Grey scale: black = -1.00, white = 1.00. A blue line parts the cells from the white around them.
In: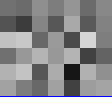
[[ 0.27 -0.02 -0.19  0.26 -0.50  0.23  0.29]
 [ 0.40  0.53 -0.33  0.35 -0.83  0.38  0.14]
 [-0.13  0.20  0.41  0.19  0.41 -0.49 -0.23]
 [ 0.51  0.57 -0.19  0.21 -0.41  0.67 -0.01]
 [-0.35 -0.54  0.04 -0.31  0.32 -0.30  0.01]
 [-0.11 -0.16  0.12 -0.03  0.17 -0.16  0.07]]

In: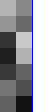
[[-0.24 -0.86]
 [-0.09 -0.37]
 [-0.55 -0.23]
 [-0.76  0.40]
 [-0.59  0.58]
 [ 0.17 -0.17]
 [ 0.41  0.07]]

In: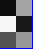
[[-0.35  0.19]
 [ 0.94 -0.81]
 [-0.90  0.28]]

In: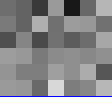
[[ 0.21  0.18 -0.17  0.69 -0.03  0.06  0.44]
 [ 0.15 -0.01 -0.01  0.25  0.12  0.35 -0.33]
 [ 0.23  0.20 -0.04  0.09  0.11  0.07  0.13]
 [-0.38  0.04 -0.42 -0.11 -0.27 -0.15  0.31]
 [-0.05 -0.22  0.37 -0.12  0.22  0.19 -0.11]
 [-0.14 -0.22 -0.55  0.21 -0.81 -0.19  0.42]]

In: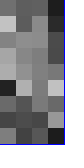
[[-0.01 -0.48 -0.32 -0.78]
 [-0.46 -0.40 -0.44  0.19]
 [-0.17 -0.34 -0.04 -0.18]
 [-0.73  0.38 -0.03  0.51]
 [ 0.36  0.14  0.00 -0.06]
 [ 0.30  0.06 -0.01 -0.42]
 [ 0.03  0.11  0.10 -0.41]
 [ 0.52 -0.28  0.08 -0.67]
 [-0.12 -0.26 -0.25 -0.77]]

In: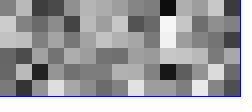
[[-0.04 -0.59  0.15  0.74  0.31  0.10 -0.16  0.02  0.77  0.23  0.22 -0.01
   0.83  0.04 -0.38]
 [-0.19  0.46 -0.73  0.17 -0.11 -0.02 -0.02  0.39  0.37  0.02 -0.82 -0.26
   0.15  0.72 -0.17]
 [-0.20 -0.40  0.26 -0.10  0.36  0.23 -0.10 -0.12  0.25  0.21  0.56  0.54
   0.45 -0.04  0.32]
 [ 0.52  0.48  0.00  0.29 -0.07  0.28  0.52  0.39  0.30 -0.05  0.89  0.23
   0.03 -0.09 -0.50]
 [ 0.60  0.02 -0.17  0.10 -0.47  0.46  0.24  0.56 -0.35 -0.18  0.93  0.55
  -0.14  0.12  0.01]
 [ 0.01  0.45 -0.51 -0.42  0.13  0.42  0.35  0.24  0.04 -0.02 -0.90  0.37
   0.23  0.57 -0.54]]

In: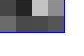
[[-0.16 -0.43 -0.42 -0.33]
 [-0.46 -0.72  0.53  0.11]]

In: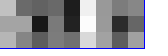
[[ 0.43  0.04 -0.27 -0.03 -0.12  0.70  0.27 -0.27  0.26]
 [ 0.29  0.29 -0.81 -0.04 -0.73  0.98  0.21 -0.66 -0.20]
 [ 0.51 -0.17 -0.23 -0.18 -0.77  0.88  0.20 -0.03  0.06]]
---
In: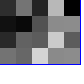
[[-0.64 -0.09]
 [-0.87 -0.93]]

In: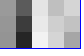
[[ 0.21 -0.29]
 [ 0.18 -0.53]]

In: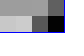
[[0.23 0.23]
 [0.57 0.60]]

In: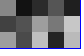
[[ 0.06 -0.86]
 [-0.49 -0.36]]

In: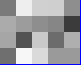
[[-0.04  0.87]
 [ 0.34  0.22]]

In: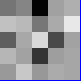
[[-0.08  0.04]
 [ 0.51  0.45]]
